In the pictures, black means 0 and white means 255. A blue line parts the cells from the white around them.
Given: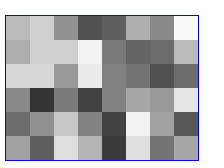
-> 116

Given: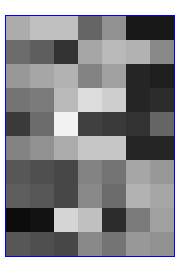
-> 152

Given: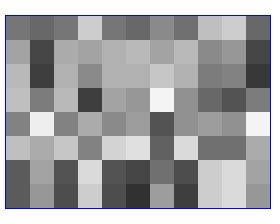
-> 218

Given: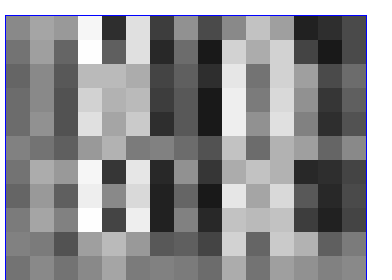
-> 129

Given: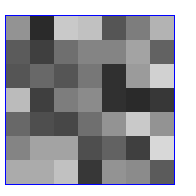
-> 139

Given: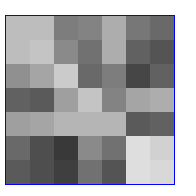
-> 222
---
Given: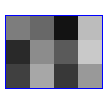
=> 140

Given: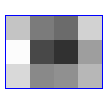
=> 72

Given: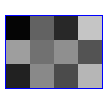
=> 113

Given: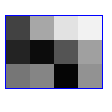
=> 12

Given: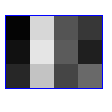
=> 229

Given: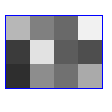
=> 226
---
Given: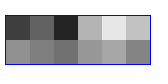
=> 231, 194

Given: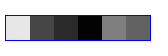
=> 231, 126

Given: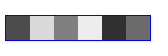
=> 237, 218

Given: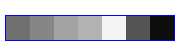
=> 243, 178

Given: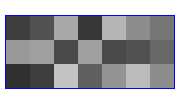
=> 195, 187

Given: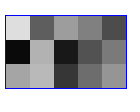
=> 222, 185

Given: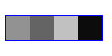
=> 193, 146

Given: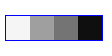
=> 245, 159
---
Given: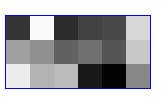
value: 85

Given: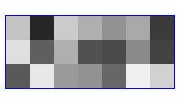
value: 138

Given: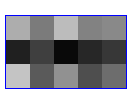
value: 39

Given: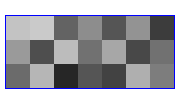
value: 72

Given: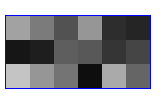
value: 53

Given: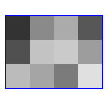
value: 202
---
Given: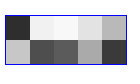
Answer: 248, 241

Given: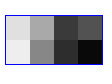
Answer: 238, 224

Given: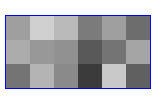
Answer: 208, 201

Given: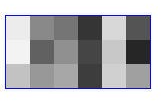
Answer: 243, 236

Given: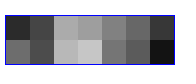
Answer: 198, 184

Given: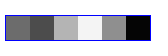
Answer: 244, 180
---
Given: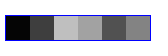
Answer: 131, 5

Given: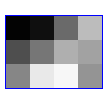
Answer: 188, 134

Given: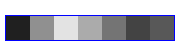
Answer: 88, 32

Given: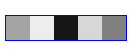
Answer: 128, 164

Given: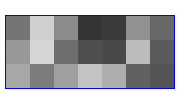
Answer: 104, 167

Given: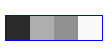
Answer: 250, 42

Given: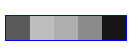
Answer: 22, 89

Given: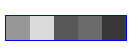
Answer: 55, 151
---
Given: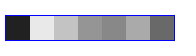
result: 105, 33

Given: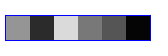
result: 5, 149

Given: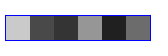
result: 108, 202

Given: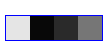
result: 118, 229

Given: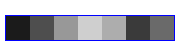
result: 106, 27

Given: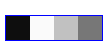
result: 119, 14

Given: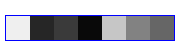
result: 102, 239

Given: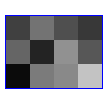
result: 56, 11

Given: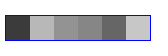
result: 199, 59

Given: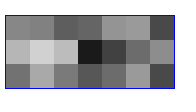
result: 73, 114
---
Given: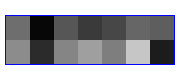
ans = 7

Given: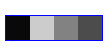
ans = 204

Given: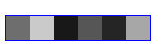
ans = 202

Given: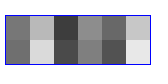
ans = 185

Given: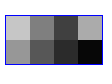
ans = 127

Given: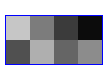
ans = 124
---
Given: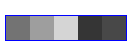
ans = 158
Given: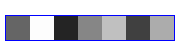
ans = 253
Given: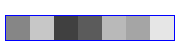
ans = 199
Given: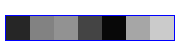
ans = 130
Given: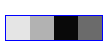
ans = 178
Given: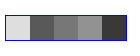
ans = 89
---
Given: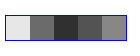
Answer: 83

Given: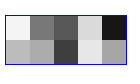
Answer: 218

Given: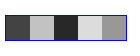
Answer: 220

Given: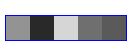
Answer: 111

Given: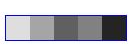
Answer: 129

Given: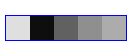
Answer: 143
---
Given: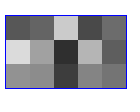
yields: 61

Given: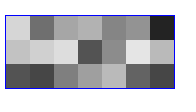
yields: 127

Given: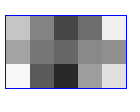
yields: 40

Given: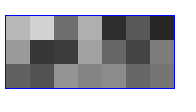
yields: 147

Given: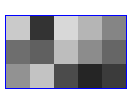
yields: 75

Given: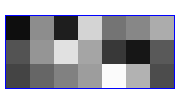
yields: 129
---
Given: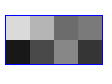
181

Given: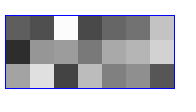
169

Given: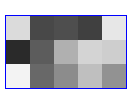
176

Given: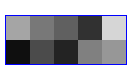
96

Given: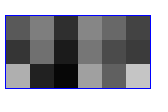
118

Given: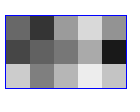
119

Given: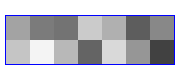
176

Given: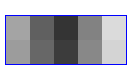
52

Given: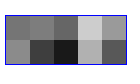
102
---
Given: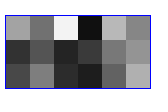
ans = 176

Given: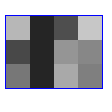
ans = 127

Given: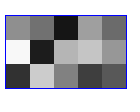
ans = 88

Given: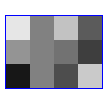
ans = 202

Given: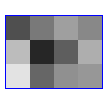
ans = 151

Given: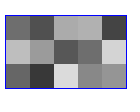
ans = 149

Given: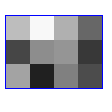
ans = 76

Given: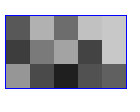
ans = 96

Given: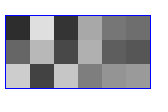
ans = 154
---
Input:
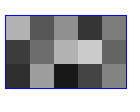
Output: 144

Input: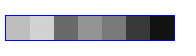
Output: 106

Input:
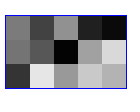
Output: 145

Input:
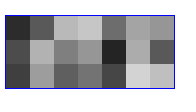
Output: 185

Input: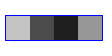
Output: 31

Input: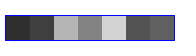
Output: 181

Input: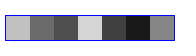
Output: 78

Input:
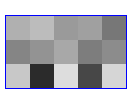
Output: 154

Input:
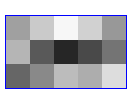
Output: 247

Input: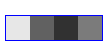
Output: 49
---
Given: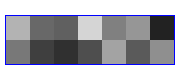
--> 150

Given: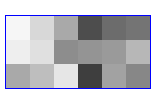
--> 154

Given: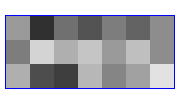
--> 191

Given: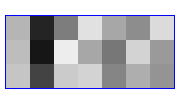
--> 211

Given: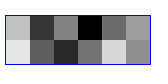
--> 107

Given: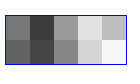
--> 226

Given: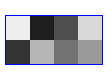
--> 78

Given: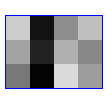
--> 176
